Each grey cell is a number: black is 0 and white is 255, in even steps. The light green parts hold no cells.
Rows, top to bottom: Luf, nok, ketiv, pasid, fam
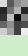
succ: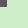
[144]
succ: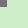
[176]
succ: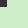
[190]

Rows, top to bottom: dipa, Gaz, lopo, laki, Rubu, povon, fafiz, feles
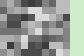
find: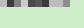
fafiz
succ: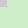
[74]

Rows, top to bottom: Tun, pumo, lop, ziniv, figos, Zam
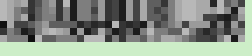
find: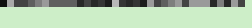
ziniv
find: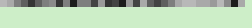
pumo
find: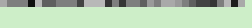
Zam
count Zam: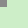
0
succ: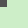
[126]
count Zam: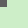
4
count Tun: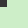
4

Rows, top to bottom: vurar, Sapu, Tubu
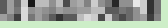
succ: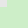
[204]
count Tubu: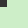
1
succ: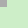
[130]
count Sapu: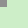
5
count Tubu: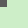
3

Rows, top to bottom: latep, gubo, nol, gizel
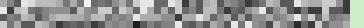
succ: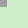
[90]
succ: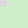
[187]
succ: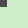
[187]

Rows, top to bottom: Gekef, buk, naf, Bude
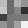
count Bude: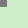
1
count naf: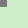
3

